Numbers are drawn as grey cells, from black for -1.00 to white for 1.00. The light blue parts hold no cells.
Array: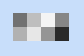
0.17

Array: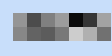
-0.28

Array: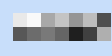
-0.05

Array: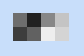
0.87

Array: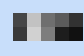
-0.02

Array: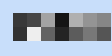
-0.22

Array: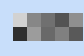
-0.18

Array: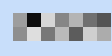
-0.06

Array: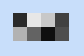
-0.88
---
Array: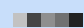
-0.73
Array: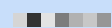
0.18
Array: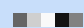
0.01
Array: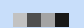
-0.81
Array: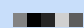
-0.27
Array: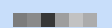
0.35
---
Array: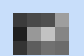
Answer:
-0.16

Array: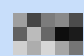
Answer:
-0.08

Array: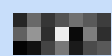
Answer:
-0.30

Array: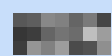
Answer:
0.12

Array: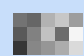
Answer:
0.71

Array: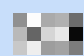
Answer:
-0.03

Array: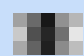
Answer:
0.48

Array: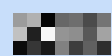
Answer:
-0.64

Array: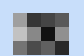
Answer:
-0.69

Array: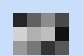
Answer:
-0.31
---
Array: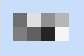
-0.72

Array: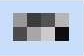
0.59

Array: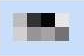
0.29

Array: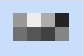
-0.49

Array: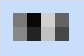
0.51

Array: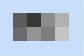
-0.01

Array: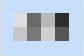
0.62

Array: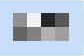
0.40
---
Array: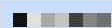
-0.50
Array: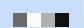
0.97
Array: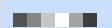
0.99
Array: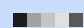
0.54
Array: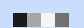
0.30
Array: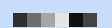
0.79
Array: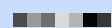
0.41
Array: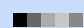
0.34
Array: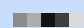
-0.85
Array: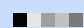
0.25
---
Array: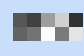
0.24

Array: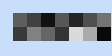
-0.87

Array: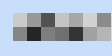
-0.36

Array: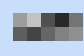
-0.37

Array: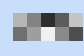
-0.64

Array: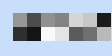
0.13
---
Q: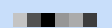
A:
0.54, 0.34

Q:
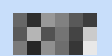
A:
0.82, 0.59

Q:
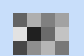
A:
0.77, 0.53

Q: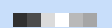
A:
1.00, 0.72

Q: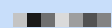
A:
0.71, 0.54

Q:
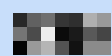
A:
0.86, 0.42

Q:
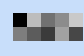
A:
0.58, 0.48

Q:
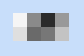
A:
0.92, 0.75
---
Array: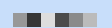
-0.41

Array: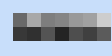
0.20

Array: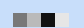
0.46

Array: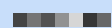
0.68

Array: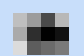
0.22

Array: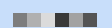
-0.55

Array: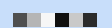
-0.88
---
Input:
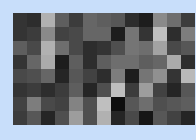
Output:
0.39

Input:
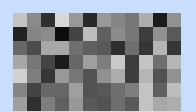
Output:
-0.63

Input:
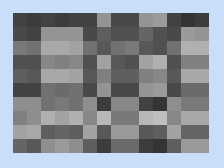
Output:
-0.48

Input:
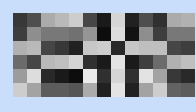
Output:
0.34

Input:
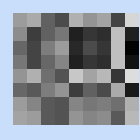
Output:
-0.24
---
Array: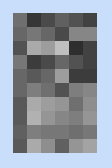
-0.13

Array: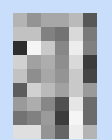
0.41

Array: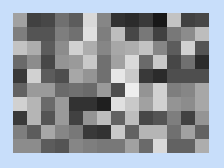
0.26

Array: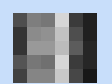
-0.39

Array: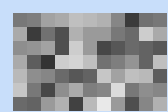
-0.06
